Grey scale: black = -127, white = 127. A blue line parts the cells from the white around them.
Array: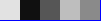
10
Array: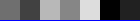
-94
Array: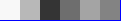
3
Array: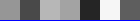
-33
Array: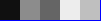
63
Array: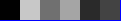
-60
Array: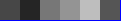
-42
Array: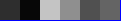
-27
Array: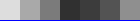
15
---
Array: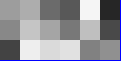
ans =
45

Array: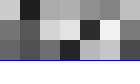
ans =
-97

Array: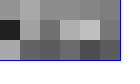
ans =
41

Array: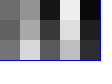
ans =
19

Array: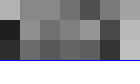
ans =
8

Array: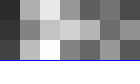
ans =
47

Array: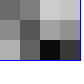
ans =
-1

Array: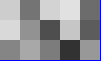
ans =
-11
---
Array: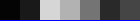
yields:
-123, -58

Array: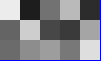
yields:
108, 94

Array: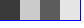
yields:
-69, 101

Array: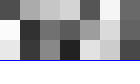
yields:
-49, -55

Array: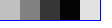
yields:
64, 98

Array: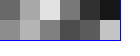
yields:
-22, 68

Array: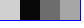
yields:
80, 38

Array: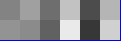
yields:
3, 80

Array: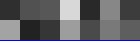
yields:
-80, -33

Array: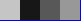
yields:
69, 24
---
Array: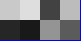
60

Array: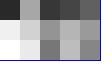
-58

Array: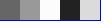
-93

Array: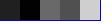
-47

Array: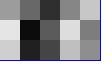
6

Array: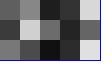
-76

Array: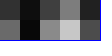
-2
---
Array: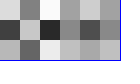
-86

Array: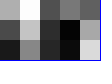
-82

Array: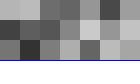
-41

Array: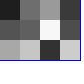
119

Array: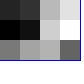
79

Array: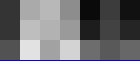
50

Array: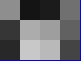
30
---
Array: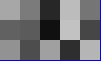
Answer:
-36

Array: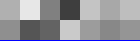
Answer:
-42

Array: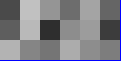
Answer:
57

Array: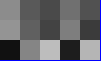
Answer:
-31

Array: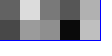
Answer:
27

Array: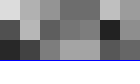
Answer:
55

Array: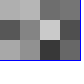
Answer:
4

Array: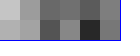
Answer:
35

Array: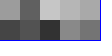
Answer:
-45
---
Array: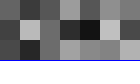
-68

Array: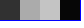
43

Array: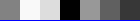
121

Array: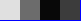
-19

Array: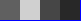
80

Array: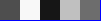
120

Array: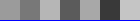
-7
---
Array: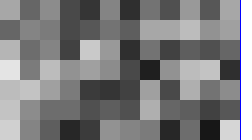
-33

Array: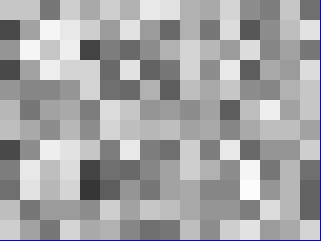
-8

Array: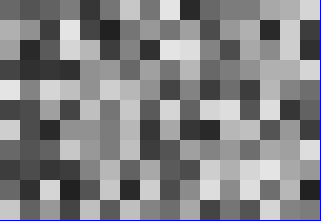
24

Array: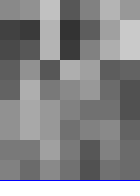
9

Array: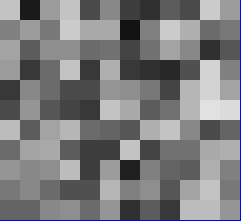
8
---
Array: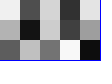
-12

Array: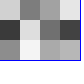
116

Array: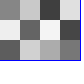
81

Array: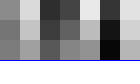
18

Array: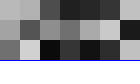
-109

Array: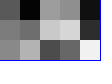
-51

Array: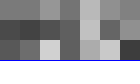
44
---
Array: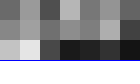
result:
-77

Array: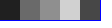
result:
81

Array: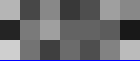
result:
2

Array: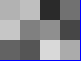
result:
89

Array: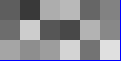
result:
-12

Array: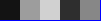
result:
-81

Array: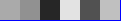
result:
-46

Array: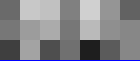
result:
-36
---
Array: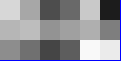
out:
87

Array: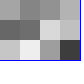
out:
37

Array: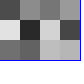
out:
-51

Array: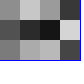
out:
14

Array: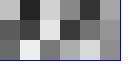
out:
65

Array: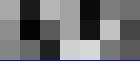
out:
40

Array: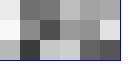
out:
106

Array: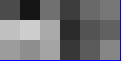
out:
-52
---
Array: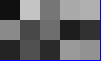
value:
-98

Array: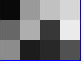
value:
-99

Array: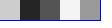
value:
-43

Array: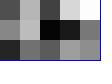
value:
-102

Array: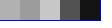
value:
-45

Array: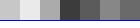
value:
-36
